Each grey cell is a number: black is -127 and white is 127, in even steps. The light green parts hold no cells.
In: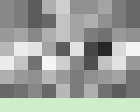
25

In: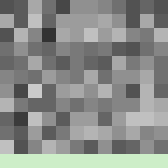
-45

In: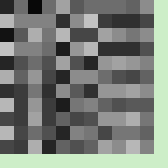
-109

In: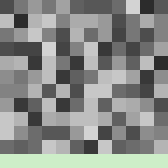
-8

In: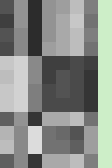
-44

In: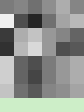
-69

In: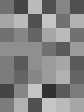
-14

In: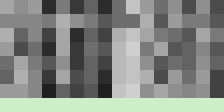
47
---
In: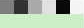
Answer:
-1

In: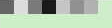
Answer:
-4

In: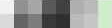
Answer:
-62

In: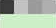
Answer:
47

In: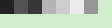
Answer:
-44

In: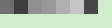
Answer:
-16

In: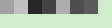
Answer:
-49

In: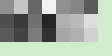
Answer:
-69

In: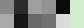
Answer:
-85

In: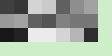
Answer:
-82
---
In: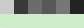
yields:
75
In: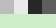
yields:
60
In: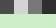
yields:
-52
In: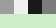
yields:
29
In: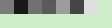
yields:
-4
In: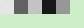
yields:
101
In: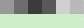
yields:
25
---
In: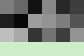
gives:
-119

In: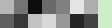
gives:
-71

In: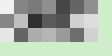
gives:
63

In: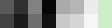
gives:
-100

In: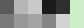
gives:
24

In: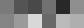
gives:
26

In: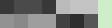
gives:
9

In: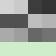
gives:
-46
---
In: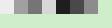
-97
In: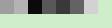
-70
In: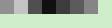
-67
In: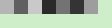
-12
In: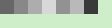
18
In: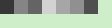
38
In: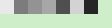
-48
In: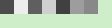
-63
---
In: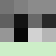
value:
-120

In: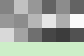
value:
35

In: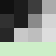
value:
72

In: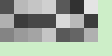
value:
26

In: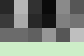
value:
-20

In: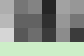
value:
-39
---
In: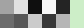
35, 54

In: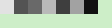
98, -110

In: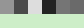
21, -21

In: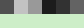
-47, -28

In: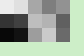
108, -21

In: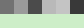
-13, -70

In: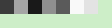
-68, 99

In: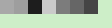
40, -58

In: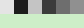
100, 16

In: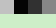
65, 6
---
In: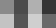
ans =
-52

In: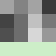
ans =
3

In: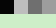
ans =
61

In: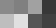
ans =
0

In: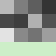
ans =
-1

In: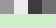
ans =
108

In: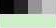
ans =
-89
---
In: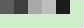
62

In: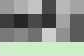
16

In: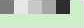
38

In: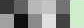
95

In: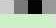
-122

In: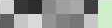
-9

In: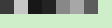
39

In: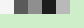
-98
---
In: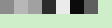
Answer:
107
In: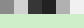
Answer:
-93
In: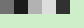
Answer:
50
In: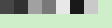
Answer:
104
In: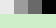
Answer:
28
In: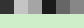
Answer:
-100
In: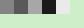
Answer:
39
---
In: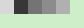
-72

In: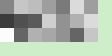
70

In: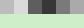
90

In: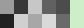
-72

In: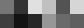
-77

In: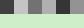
68

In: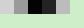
26
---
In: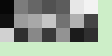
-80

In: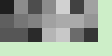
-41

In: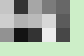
-108

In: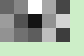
-14

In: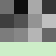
7

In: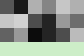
25

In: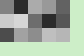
34

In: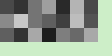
-76
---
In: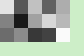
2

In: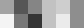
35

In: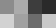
12

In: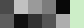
-53

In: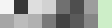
116

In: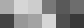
44

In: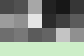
28

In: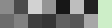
11

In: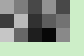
-67
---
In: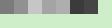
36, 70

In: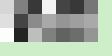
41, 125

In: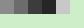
-67, 72

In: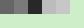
-87, 71

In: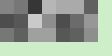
14, 74

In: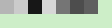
87, 87

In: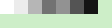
-13, 127
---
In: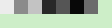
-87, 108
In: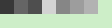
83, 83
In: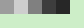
0, 78
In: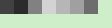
83, 83
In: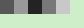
-92, 72
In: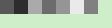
-19, 106
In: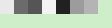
115, 115
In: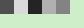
-91, 90
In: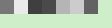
-53, 106
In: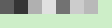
96, 96
